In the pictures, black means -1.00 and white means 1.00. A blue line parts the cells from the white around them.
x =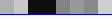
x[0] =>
0.39
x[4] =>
0.03
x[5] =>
0.20
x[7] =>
0.62

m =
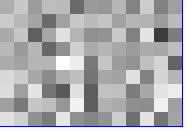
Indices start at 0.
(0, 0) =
0.37
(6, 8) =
0.50
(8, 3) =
-0.03
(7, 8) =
0.34
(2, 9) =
0.01
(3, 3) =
-0.19
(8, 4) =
0.80
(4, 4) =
0.99
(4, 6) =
-0.05
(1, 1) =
0.44
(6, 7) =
0.51
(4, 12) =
-0.22
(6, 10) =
0.32
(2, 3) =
0.31
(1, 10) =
0.40
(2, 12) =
-0.02
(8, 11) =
-0.08
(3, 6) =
0.34
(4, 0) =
0.34
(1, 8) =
0.26
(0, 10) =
0.60
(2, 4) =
0.76
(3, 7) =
0.42
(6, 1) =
0.25
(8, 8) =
0.61
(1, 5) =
0.57
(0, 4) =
0.47
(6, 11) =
0.78
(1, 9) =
0.42
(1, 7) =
0.54
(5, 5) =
0.49
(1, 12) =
0.47
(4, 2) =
0.42
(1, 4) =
0.26
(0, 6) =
0.21

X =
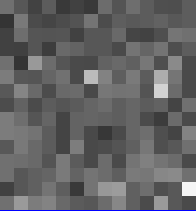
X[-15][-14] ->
-0.12
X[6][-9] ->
-0.16
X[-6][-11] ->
-0.28
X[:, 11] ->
[-0.38, -0.23, -0.38, -0.09, -0.38, 0.36, 0.65, -0.23, -0.53, -0.38, -0.38, -0.09, 0.06, -0.38, 0.21]
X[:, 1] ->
[-0.32, -0.05, -0.14, -0.50, -0.59, -0.32, 0.04, -0.23, -0.14, -0.05, -0.05, -0.14, -0.32, -0.32, 0.21]
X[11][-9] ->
-0.29
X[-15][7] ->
-0.15
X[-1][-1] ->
-0.42
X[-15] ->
[-0.12, -0.32, -0.48, -0.28, -0.55, -0.49, -0.55, -0.15, -0.34, -0.14, -0.28, -0.38, -0.39, -0.27]
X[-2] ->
[-0.49, -0.32, -0.25, -0.09, -0.26, -0.55, -0.09, 0.19, 0.22, -0.25, -0.14, -0.38, -0.31, 0.92]
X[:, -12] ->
[-0.48, -0.41, -0.33, -0.33, 0.20, -0.33, -0.18, -0.41, -0.33, -0.10, -0.18, -0.18, -0.25, -0.25, -0.03]
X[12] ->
[-0.12, -0.32, -0.25, -0.21, -0.04, -0.22, -0.09, -0.15, -0.26, -0.04, -0.07, 0.06, 0.08, -0.12]
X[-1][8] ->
0.06
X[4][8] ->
-0.18
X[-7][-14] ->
-0.03
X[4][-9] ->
-0.42
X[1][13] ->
-0.27
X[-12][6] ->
-0.32
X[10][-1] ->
-0.12
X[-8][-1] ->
-0.12
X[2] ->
[-0.49, -0.14, -0.33, -0.34, -0.33, -0.49, -0.32, -0.32, -0.18, -0.46, -0.48, -0.38, -0.08, -0.12]
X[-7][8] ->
-0.26
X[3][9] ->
-0.09
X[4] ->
[-0.12, -0.59, 0.20, -0.15, -0.33, -0.42, -0.43, -0.23, -0.18, -0.25, -0.07, -0.38, 0.08, -0.42]
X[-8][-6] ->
-0.26
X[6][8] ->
-0.10
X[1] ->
[-0.59, -0.05, -0.41, -0.46, -0.40, -0.35, -0.09, -0.40, -0.26, -0.30, -0.28, -0.23, -0.31, -0.27]
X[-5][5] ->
-0.02
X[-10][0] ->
-0.03
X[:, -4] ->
[-0.28, -0.28, -0.48, -0.21, -0.07, -0.28, -0.34, -0.28, -0.41, -0.14, -0.07, 0.00, -0.07, -0.14, -0.41]

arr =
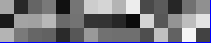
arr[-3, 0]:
0.32
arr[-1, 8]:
-0.13
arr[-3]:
[0.32, -0.69, -0.21, -0.05, -0.87, -0.08, 0.61, 0.67, 0.41, 0.86, -0.43, -0.29, -0.70, -0.11, 0.13]
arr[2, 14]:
-0.48
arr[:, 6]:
[0.61, -0.59, 0.20]
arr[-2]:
[-0.80, 0.28, 0.26, 0.44, -0.17, -0.10, -0.59, -0.60, -0.70, -0.91, 0.66, -0.32, 0.16, 0.48, 0.77]
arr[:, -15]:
[0.32, -0.80, 0.41]
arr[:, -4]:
[-0.29, -0.32, 0.51]
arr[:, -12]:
[-0.05, 0.44, -0.23]
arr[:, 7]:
[0.67, -0.60, -0.11]
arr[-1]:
[0.41, -0.04, -0.20, -0.23, -0.67, -0.32, 0.20, -0.11, -0.13, -0.13, -0.39, 0.51, -0.23, 0.92, -0.48]
